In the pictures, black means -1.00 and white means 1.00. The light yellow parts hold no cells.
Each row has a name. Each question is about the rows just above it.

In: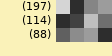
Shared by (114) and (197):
[-0.65]
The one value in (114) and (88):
[-0.65]
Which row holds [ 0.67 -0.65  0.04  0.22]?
(197)
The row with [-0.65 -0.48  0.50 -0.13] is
(114)

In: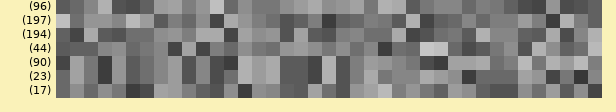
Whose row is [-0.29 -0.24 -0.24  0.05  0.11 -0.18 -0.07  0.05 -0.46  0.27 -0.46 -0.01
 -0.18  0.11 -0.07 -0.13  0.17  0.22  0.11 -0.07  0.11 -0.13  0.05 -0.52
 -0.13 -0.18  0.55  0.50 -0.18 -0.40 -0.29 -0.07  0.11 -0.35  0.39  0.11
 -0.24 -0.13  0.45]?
(44)
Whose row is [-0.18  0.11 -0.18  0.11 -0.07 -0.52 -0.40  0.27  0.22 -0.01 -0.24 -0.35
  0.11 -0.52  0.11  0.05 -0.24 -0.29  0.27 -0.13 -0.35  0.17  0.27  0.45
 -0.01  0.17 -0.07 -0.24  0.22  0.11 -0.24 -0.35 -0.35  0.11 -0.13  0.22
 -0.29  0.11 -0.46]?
(17)

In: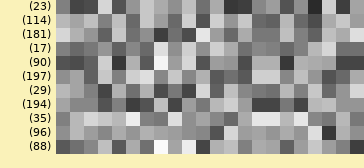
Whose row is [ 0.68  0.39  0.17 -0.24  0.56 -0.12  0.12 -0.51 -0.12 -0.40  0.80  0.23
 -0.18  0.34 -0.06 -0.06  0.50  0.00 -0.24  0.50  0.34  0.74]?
(181)
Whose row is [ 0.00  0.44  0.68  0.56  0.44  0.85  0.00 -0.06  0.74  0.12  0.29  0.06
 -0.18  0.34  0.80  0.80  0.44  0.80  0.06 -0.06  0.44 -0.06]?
(35)

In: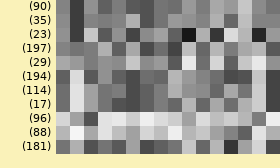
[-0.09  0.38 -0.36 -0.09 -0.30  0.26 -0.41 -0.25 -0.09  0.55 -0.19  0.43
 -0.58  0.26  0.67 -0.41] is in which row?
(181)
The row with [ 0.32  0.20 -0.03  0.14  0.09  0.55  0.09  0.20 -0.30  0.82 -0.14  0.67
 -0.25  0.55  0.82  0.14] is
(29)
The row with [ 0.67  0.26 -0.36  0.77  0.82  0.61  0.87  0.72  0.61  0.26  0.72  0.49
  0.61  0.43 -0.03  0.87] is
(96)

